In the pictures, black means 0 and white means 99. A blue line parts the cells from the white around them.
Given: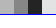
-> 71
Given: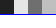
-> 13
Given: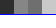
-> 18
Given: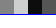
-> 51
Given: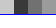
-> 78
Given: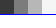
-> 22
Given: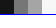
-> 8
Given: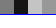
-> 48
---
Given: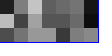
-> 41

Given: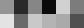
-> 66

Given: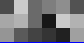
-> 79

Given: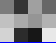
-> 58

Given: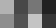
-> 76

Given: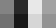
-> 83

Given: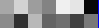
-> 25

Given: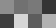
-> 36

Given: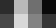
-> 51

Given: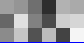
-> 80
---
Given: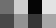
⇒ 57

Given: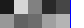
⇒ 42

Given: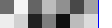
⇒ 6

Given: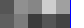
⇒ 23

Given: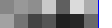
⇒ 12

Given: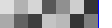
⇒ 72

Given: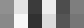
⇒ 85

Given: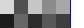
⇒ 17

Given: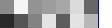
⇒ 36
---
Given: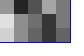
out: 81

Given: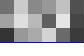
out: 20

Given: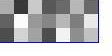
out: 30

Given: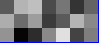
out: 57

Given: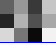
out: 84

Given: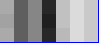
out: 66
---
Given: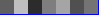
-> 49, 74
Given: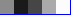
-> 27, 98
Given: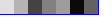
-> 50, 87
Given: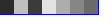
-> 88, 88
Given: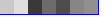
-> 42, 86
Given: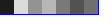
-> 71, 85
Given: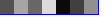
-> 85, 85
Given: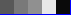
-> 56, 90
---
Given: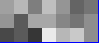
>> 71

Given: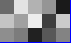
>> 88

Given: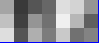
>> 22

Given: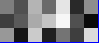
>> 31

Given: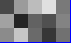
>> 60

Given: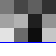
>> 27

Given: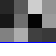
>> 35

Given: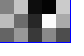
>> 76

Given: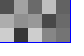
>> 63
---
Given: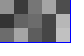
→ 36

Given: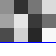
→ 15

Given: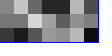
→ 33

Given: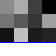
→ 11

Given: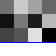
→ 87

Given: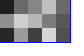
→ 25
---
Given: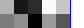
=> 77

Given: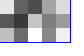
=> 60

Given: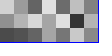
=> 70

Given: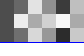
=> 66

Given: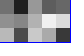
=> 85

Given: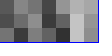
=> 58

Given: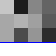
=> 35

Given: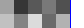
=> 31

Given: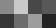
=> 34

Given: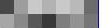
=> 42
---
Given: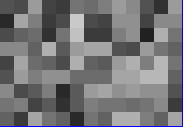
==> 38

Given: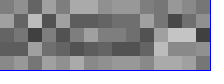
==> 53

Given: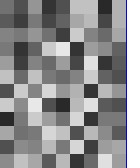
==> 54

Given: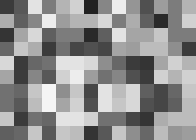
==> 37

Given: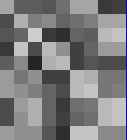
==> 60

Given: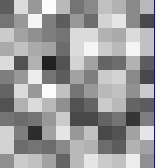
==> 56

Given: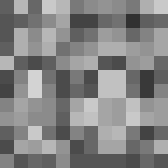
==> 51
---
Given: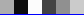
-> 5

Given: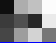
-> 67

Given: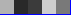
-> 16

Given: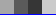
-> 35

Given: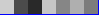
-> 29

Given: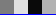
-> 87
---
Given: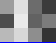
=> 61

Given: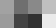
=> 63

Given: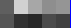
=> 37

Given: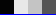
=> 1

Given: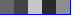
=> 40

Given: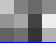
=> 77

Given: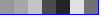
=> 59

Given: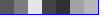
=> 34

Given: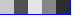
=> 78
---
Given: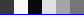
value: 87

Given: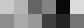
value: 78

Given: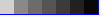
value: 53

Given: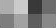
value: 67

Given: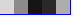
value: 67

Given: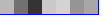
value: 78

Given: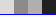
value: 68

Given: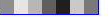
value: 78

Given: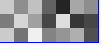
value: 86

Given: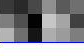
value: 70
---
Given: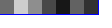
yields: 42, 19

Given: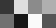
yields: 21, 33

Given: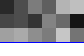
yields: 16, 45

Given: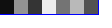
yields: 6, 32

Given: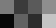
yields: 48, 76

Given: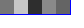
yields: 46, 39

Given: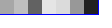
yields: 65, 13

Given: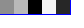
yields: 55, 15

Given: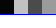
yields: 2, 60
